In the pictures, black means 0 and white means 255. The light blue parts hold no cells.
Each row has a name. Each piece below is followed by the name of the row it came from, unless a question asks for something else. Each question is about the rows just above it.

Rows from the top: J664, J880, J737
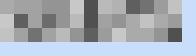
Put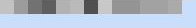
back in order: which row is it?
J664
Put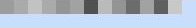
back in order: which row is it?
J880
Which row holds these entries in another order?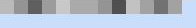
J737

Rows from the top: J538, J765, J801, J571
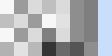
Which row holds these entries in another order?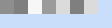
J801
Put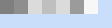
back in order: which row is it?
J538

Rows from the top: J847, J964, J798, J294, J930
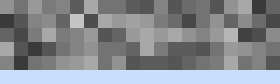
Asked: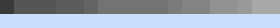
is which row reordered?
J294
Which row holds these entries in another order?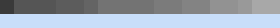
J930
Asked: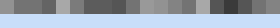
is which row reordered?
J294
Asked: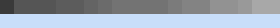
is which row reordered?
J847

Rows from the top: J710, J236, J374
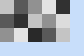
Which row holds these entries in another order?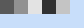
J710
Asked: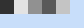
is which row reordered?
J710
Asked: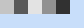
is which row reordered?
J710
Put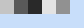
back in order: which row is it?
J374

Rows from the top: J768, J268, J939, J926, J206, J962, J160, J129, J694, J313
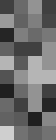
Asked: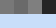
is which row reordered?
J939
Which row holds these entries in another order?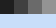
J160
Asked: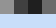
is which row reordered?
J160
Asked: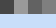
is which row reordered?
J268
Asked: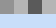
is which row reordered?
J206
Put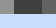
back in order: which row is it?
J926
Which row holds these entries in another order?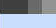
J768

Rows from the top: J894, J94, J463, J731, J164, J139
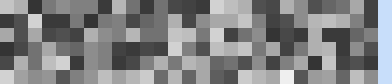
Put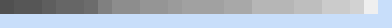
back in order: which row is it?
J139
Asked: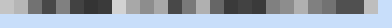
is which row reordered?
J164
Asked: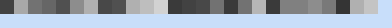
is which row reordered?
J894
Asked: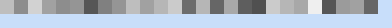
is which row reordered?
J139
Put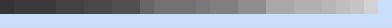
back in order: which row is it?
J463
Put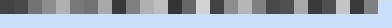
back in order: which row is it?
J164

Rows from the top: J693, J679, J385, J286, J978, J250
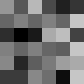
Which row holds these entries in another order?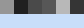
J693
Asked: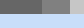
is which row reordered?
J679
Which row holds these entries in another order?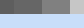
J286
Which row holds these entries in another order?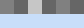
J679

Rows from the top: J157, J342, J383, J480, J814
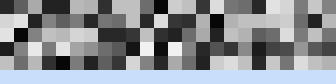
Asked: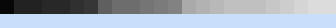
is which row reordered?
J814
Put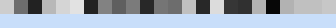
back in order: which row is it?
J342
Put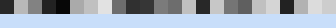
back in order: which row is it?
J157
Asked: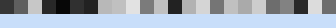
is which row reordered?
J157
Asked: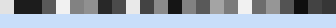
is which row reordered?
J480
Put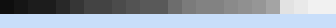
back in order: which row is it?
J480

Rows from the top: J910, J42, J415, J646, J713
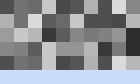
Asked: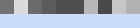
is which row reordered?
J42
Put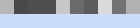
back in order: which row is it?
J42
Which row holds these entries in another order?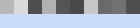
J713
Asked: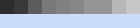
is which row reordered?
J646
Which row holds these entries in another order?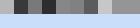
J646

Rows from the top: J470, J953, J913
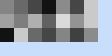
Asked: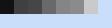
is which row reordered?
J913
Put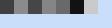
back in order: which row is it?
J913
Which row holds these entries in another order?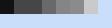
J470

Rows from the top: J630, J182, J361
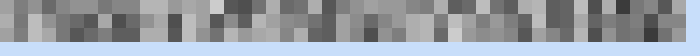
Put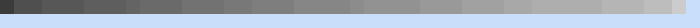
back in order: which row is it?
J361
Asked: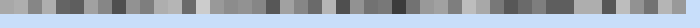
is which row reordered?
J361
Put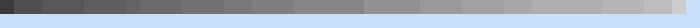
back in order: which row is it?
J630
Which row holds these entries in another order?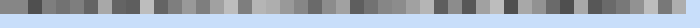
J182

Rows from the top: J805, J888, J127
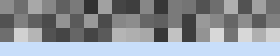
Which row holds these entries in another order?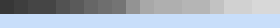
J127
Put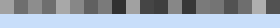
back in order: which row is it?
J805

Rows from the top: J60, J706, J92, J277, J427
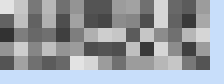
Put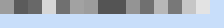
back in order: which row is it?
J60
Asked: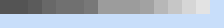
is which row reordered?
J427

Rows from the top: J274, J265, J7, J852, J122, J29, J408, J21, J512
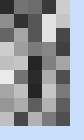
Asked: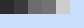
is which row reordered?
J274
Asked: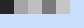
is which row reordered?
J408
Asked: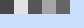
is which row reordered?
J7
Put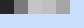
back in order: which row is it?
J408
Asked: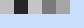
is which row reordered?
J408
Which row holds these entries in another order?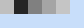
J122

